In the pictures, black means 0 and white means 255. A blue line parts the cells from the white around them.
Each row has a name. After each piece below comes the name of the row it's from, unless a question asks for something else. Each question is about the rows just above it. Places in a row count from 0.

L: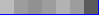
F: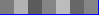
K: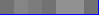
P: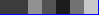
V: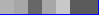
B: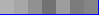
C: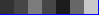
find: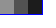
P
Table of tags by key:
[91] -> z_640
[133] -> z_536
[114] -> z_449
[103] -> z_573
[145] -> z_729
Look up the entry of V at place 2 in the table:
z_573
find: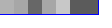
V
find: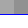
B
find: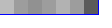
L
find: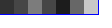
C

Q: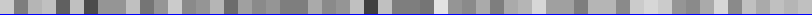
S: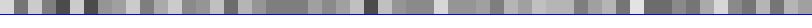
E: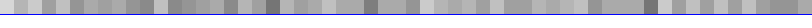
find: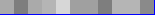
Q
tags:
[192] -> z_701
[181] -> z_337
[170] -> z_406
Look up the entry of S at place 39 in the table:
z_337
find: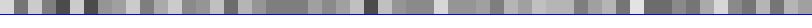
S
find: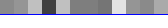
Q
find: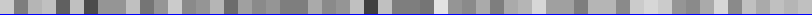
Q

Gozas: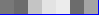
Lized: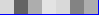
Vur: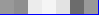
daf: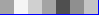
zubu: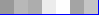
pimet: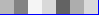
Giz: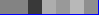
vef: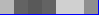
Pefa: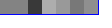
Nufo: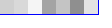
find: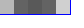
vef
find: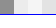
Vur
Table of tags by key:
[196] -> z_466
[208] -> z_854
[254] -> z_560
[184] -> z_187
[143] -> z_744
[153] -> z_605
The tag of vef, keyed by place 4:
z_854
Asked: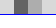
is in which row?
pimet
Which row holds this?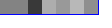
Giz

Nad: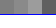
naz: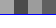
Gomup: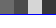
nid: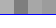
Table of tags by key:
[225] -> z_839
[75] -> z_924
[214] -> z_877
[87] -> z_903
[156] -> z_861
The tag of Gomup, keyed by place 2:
z_877
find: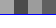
naz
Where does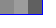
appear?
Nad

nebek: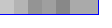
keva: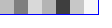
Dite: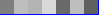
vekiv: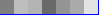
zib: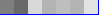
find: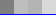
Dite
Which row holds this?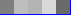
Dite
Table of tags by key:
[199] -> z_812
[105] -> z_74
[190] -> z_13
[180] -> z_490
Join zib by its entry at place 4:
z_13
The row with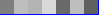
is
Dite
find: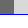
zib
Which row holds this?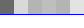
zib
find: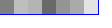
vekiv

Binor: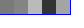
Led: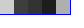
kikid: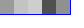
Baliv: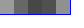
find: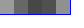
Baliv
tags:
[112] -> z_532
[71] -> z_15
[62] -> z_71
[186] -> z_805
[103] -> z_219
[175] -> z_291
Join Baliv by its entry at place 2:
z_15

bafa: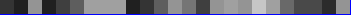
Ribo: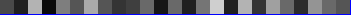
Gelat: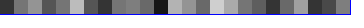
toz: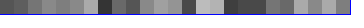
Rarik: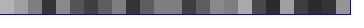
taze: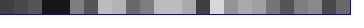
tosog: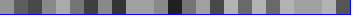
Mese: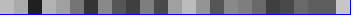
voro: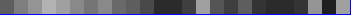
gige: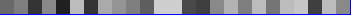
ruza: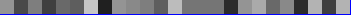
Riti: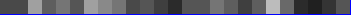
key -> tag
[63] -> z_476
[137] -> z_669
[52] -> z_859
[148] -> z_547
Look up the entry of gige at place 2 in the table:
z_859
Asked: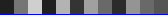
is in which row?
Ribo
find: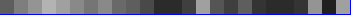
voro
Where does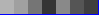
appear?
Mese
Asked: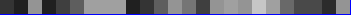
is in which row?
bafa
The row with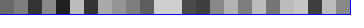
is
gige
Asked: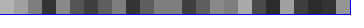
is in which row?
Rarik

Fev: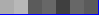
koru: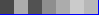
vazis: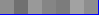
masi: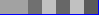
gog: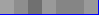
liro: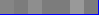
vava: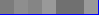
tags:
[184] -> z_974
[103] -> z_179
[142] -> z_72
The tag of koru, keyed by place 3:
z_72
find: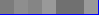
vava
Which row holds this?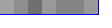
gog
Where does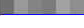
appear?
vazis
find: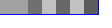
masi
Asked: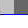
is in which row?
masi

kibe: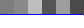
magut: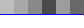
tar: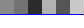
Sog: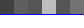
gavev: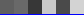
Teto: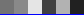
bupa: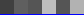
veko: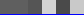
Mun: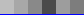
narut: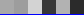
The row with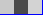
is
gavev
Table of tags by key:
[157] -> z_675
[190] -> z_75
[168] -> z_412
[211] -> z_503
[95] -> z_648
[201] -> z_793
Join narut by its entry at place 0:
z_412

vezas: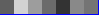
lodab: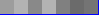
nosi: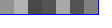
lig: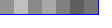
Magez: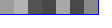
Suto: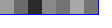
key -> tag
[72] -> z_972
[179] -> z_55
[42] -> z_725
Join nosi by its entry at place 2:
z_972
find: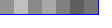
lig
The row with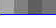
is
lig
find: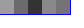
vezas

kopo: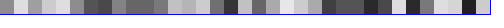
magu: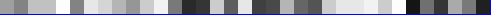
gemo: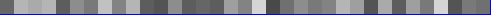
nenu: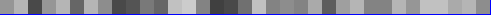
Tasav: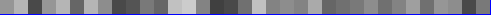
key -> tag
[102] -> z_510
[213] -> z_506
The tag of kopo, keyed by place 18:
z_510
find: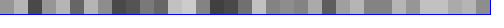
nenu

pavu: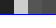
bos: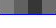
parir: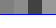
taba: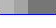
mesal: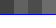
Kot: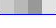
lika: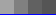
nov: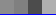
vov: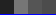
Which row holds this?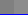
parir
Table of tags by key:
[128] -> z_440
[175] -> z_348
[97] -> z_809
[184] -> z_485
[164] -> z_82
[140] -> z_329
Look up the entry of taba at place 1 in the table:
z_82

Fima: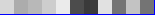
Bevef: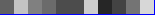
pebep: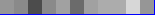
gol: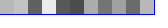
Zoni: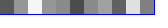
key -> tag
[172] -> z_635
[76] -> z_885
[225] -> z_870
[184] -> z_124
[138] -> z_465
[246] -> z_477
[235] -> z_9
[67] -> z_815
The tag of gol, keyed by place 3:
z_9
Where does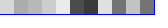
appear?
Fima
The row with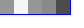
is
Zoni
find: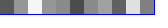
Zoni
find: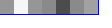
Zoni
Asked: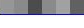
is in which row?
Zoni

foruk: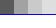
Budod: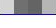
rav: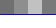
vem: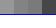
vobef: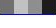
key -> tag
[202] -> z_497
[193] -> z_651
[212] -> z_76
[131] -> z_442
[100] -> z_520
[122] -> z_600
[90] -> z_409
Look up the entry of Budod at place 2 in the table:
z_520
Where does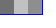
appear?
vobef
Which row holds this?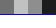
vobef
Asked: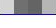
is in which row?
Budod

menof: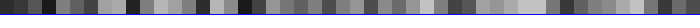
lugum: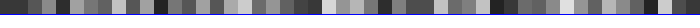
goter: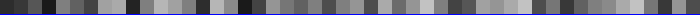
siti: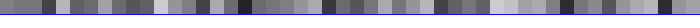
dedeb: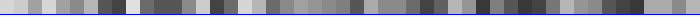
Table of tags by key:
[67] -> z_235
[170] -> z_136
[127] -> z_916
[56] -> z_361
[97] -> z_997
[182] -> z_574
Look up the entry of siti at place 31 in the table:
z_235
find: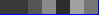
lugum
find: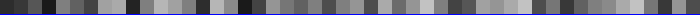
goter
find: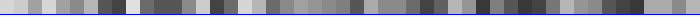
dedeb
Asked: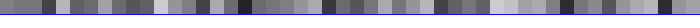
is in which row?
siti

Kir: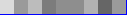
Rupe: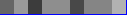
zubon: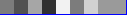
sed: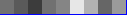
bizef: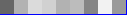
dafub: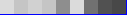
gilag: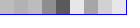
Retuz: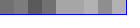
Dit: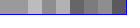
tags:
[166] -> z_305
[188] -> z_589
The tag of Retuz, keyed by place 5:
z_305
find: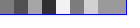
zubon
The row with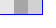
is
gilag
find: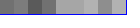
Retuz
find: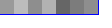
Dit

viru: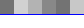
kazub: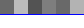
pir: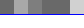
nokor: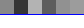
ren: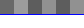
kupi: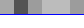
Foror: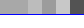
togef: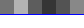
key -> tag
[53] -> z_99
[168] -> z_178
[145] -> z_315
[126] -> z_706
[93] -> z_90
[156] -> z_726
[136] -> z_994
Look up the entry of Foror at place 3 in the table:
z_726
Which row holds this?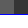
togef
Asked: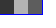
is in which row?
nokor
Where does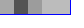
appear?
kupi
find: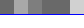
pir
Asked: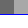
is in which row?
pir
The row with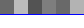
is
kazub

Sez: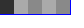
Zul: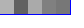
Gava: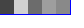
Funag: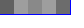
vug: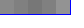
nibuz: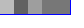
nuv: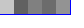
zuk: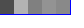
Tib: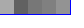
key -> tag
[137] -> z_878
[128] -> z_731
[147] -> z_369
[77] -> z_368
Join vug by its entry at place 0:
z_878
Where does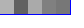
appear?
Zul
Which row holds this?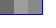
Gava
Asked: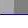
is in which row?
Zul

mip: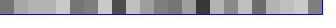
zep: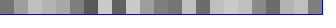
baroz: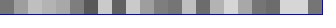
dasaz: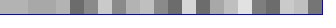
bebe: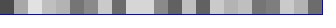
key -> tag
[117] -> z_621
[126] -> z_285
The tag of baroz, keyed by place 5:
z_285
